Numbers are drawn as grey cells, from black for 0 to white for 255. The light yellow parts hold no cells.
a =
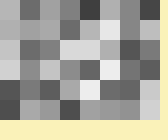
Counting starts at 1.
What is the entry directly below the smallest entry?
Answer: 182
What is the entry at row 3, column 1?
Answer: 196
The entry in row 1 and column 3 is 161
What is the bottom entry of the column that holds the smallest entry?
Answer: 161
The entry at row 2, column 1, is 176
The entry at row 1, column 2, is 108
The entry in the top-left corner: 182
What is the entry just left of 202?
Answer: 101
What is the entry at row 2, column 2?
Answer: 161
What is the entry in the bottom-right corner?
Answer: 209

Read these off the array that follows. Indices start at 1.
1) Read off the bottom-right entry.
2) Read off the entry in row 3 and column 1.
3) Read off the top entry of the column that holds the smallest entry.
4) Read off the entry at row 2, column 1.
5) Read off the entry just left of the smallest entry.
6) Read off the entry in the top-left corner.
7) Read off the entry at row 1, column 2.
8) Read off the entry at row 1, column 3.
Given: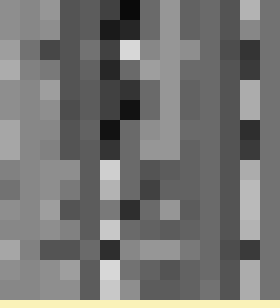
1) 114
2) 158
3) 10
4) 142
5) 65
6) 142
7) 135
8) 150

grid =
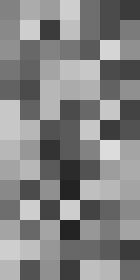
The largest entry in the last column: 171
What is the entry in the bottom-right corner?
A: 104
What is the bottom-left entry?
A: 183
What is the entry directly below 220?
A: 157
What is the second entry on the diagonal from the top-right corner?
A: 75
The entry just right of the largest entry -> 164
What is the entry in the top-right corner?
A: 59
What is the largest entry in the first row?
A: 206
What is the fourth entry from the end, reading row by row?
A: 59
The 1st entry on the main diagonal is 130
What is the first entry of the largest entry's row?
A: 183
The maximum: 220
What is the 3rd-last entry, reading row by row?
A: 191
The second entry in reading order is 171
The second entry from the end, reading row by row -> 183
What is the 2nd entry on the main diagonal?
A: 206
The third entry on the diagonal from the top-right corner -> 90
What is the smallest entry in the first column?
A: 98
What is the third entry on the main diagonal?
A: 130
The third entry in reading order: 157

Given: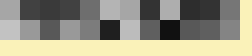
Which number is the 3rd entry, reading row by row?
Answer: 58
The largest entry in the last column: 132
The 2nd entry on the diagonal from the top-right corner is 95
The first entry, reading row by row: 166
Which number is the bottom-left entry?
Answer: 194
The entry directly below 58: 88
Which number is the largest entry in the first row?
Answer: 180

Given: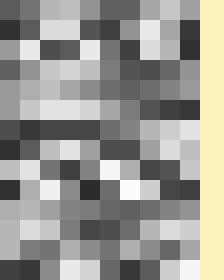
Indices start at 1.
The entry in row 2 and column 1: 50
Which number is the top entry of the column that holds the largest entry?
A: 97
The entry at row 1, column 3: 182
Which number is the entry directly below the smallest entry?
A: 123
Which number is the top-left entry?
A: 91
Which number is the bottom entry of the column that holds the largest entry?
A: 56
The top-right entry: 160
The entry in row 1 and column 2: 116
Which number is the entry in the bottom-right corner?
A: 245
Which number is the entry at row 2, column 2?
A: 91
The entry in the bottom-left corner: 64
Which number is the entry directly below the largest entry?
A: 97
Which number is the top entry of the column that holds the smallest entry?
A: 147
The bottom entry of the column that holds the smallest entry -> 211
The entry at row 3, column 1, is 153
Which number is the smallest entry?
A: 43
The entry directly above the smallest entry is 131
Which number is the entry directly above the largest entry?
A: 174
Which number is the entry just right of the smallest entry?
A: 109
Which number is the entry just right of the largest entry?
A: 205
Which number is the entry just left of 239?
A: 174
